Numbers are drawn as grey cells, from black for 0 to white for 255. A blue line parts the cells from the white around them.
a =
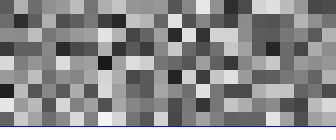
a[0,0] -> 92
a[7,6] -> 160
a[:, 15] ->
[144, 91, 211, 113, 97, 198, 118, 119, 128]
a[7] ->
[230, 154, 185, 85, 214, 129, 160, 81, 166, 134, 120, 136, 76, 120, 53, 119, 195, 173, 126, 139, 78, 68, 187, 216]
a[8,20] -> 161
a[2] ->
[141, 139, 189, 118, 136, 153, 160, 227, 179, 69, 100, 159, 42, 224, 51, 211, 210, 141, 92, 90, 119, 134, 90, 178]
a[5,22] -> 100
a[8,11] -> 210
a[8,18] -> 100
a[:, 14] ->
[231, 133, 51, 77, 158, 60, 224, 53, 161]
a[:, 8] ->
[195, 39, 179, 52, 161, 173, 159, 166, 212]
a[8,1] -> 202
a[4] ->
[217, 126, 149, 131, 220, 154, 159, 25, 161, 221, 207, 117, 104, 86, 158, 97, 56, 133, 167, 200, 107, 154, 142, 150]
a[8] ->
[99, 202, 163, 110, 139, 217, 129, 243, 212, 116, 86, 210, 72, 123, 161, 128, 98, 101, 100, 227, 161, 81, 160, 176]
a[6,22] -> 116
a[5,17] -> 155
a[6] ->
[32, 186, 84, 135, 90, 172, 83, 216, 159, 107, 88, 166, 139, 111, 224, 118, 75, 75, 175, 197, 194, 100, 116, 75]
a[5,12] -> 36
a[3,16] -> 199
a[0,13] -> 135
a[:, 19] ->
[222, 83, 90, 38, 200, 94, 197, 139, 227]
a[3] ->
[58, 97, 97, 136, 42, 73, 84, 175, 52, 89, 60, 135, 199, 106, 77, 113, 199, 161, 92, 38, 108, 71, 172, 141]
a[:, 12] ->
[85, 225, 42, 199, 104, 36, 139, 76, 72]
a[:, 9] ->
[149, 194, 69, 89, 221, 73, 107, 134, 116]
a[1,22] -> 144
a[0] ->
[92, 177, 110, 144, 153, 188, 116, 174, 195, 149, 147, 151, 85, 135, 231, 144, 47, 75, 211, 222, 187, 151, 72, 76]
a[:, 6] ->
[116, 120, 160, 84, 159, 166, 83, 160, 129]

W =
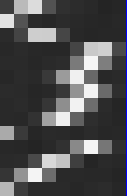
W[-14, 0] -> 60
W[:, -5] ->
[48, 43, 70, 39, 44, 155, 55, 142, 239, 41, 49, 196, 41, 42]
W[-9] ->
[39, 43, 41, 57, 155, 240, 104, 40, 42]
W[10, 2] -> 36
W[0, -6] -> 82
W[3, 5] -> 69
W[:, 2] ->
[220, 42, 206, 40, 39, 41, 38, 39, 50, 38, 36, 74, 244, 42]
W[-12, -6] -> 205
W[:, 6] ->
[41, 39, 38, 201, 245, 104, 243, 109, 46, 43, 244, 37, 40, 42]
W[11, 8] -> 40
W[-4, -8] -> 39
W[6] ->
[43, 42, 38, 40, 55, 147, 243, 106, 46]
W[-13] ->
[226, 83, 42, 39, 43, 41, 39, 38, 40]
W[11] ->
[42, 43, 74, 216, 196, 63, 37, 42, 40]
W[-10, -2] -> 126
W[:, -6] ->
[82, 39, 205, 39, 42, 57, 40, 54, 162, 42, 41, 216, 109, 42]
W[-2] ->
[53, 147, 244, 109, 41, 41, 40, 40, 37]
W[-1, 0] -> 182
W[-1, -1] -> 39
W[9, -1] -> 40
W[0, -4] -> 44
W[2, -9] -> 43

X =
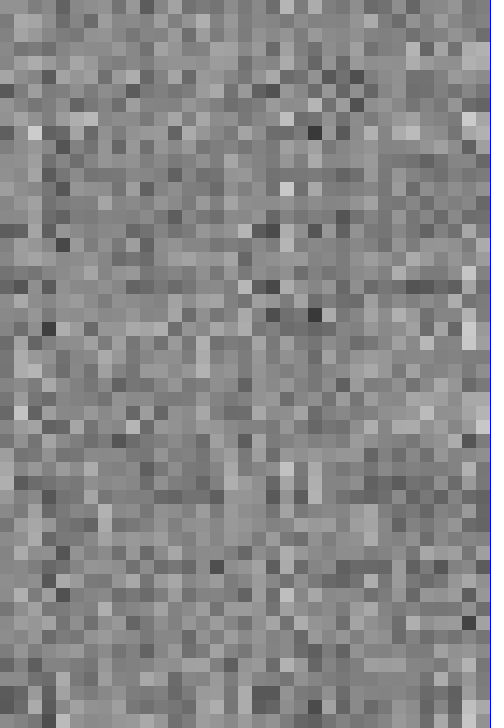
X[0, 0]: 146
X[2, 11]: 131
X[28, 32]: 140
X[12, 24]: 100
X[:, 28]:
[142, 108, 132, 131, 143, 145, 146, 136, 152, 172, 133, 119, 149, 155, 119, 149, 135, 148, 131, 173, 112, 139, 176, 142, 160, 135, 121, 144, 136, 147, 170, 129, 109, 124, 92, 138, 113, 99, 130, 141, 155, 155, 149, 123, 110, 108, 138, 158, 132, 134, 149, 153]
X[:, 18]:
[137, 136, 146, 153, 137, 147, 97, 125, 134, 142, 130, 131, 132, 143, 140, 147, 91, 137, 140, 142, 95, 159, 131, 119, 164, 151, 148, 146, 147, 168, 130, 164, 158, 133, 143, 145, 138, 141, 124, 141, 162, 155, 157, 148, 144, 149, 144, 153, 132, 88, 93, 136]
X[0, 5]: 136
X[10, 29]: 137
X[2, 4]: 125
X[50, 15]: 174
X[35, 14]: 114
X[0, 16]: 140
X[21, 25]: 108
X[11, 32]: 133
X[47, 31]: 122
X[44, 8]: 152
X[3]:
[137, 117, 123, 111, 133, 142, 139, 139, 151, 136, 114, 162, 149, 128, 130, 163, 161, 137, 153, 106, 161, 127, 113, 141, 133, 160, 114, 127, 131, 180, 102, 164, 114, 172, 177]
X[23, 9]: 169
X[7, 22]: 181
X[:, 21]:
[124, 140, 125, 127, 134, 114, 136, 141, 110, 123, 145, 127, 120, 112, 131, 117, 143, 127, 153, 110, 145, 163, 120, 112, 125, 138, 138, 130, 134, 163, 124, 139, 144, 121, 118, 93, 121, 161, 111, 151, 107, 144, 135, 143, 173, 105, 108, 153, 145, 122, 128, 102]
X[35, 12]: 101
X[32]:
[158, 116, 120, 146, 116, 118, 138, 137, 138, 121, 119, 148, 127, 130, 117, 145, 158, 121, 158, 109, 151, 144, 152, 144, 150, 150, 101, 129, 109, 136, 112, 150, 131, 136, 143]
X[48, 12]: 107
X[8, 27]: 139
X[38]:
[139, 144, 171, 104, 121, 122, 136, 162, 145, 153, 147, 157, 134, 127, 149, 134, 151, 144, 124, 155, 121, 111, 145, 126, 142, 145, 171, 134, 130, 144, 109, 138, 125, 134, 130]
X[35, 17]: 149
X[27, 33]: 106
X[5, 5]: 150
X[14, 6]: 128
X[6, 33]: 134
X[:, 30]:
[135, 127, 128, 102, 154, 114, 113, 132, 135, 145, 148, 99, 121, 142, 110, 134, 99, 148, 154, 123, 88, 140, 113, 108, 183, 138, 130, 137, 161, 187, 146, 140, 112, 125, 109, 120, 103, 120, 109, 167, 123, 108, 150, 119, 144, 110, 124, 132, 115, 106, 101, 109]
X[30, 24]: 113
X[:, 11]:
[134, 158, 131, 162, 144, 131, 128, 131, 144, 154, 149, 137, 128, 132, 148, 120, 132, 141, 139, 126, 120, 131, 135, 174, 114, 144, 153, 134, 124, 102, 151, 127, 148, 120, 144, 105, 145, 147, 157, 139, 109, 154, 126, 162, 143, 135, 134, 145, 155, 128, 122, 151]
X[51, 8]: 150
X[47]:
[102, 129, 94, 131, 131, 124, 118, 151, 126, 129, 132, 145, 143, 161, 162, 128, 95, 148, 153, 107, 178, 153, 102, 132, 116, 127, 159, 156, 158, 133, 132, 122, 148, 179, 119]

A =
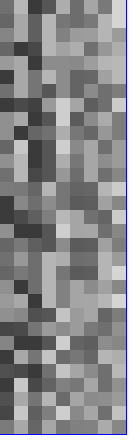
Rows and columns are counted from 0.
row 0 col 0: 112
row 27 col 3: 99
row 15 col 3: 127
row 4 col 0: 154
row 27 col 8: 145
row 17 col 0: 102
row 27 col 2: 72
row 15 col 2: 95
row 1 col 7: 181
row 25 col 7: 181
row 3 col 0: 102
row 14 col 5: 91
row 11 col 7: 141
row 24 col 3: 86
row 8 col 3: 86
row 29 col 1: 199
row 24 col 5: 100
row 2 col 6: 157
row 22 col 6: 166
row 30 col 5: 128
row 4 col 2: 58
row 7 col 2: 65
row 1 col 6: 121
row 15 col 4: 184
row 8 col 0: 144
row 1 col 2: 95
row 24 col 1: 58
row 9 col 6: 103
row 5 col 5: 100
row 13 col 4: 118
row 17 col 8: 125
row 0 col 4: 173
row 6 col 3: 86
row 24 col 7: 141
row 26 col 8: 184
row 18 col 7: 181
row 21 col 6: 166
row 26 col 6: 139

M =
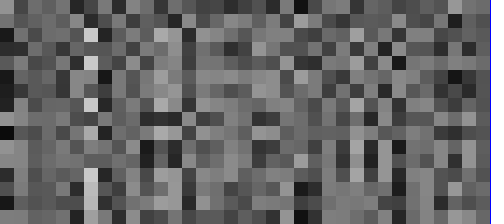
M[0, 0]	146
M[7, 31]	82
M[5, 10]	119
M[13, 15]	111
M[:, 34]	[107, 80, 89, 94, 107, 83, 84, 82, 91, 83, 94, 91, 82, 107, 92, 103]
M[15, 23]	126
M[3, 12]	142
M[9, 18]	148
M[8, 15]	79
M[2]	[25, 113, 74, 108, 111, 84, 201, 36, 92, 124, 92, 169, 149, 44, 145, 133, 111, 86, 119, 128, 129, 74, 63, 106, 97, 159, 89, 120, 53, 128, 128, 71, 81, 98, 89]
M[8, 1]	133
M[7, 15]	133
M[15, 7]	121
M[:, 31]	[83, 118, 71, 45, 107, 67, 50, 82, 134, 59, 134, 134, 83, 83, 43, 103]
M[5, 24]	57
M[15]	[125, 124, 98, 102, 113, 35, 159, 121, 46, 140, 65, 76, 116, 71, 89, 90, 68, 94, 78, 50, 148, 17, 50, 126, 124, 110, 92, 129, 38, 106, 131, 103, 151, 136, 103]
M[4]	[89, 123, 72, 82, 119, 46, 201, 92, 68, 140, 68, 125, 133, 62, 117, 116, 94, 77, 92, 78, 148, 53, 46, 122, 117, 156, 65, 138, 24, 117, 124, 107, 128, 121, 107]
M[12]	[44, 127, 78, 102, 90, 101, 201, 38, 96, 131, 72, 157, 149, 68, 136, 126, 139, 95, 109, 129, 125, 92, 79, 126, 79, 164, 64, 149, 41, 128, 134, 83, 75, 113, 82]
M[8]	[146, 133, 109, 108, 122, 77, 69, 121, 93, 107, 44, 50, 42, 137, 63, 79, 129, 114, 50, 61, 117, 109, 80, 115, 70, 110, 39, 137, 61, 86, 86, 134, 108, 147, 91]
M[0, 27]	93
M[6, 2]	89
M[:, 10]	[109, 95, 92, 123, 68, 119, 123, 83, 44, 122, 26, 33, 72, 83, 123, 65]
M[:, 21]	[18, 156, 74, 82, 53, 156, 108, 99, 109, 108, 103, 156, 92, 26, 63, 17]
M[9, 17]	94
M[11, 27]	149
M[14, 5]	77
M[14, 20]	117
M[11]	[134, 133, 93, 108, 117, 114, 93, 93, 112, 101, 33, 99, 38, 137, 94, 110, 139, 124, 61, 98, 89, 156, 95, 120, 51, 143, 33, 149, 80, 108, 82, 134, 48, 147, 91]
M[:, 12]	[110, 38, 149, 142, 133, 123, 149, 137, 42, 151, 44, 38, 149, 151, 151, 116]
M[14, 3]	89
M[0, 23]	118
